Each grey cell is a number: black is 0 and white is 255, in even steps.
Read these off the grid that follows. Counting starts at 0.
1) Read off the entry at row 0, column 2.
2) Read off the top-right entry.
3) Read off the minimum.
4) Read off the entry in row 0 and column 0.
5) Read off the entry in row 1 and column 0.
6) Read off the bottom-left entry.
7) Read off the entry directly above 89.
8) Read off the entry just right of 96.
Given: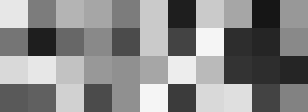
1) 180
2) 152
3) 22
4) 231
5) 117
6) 89
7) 217
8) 209
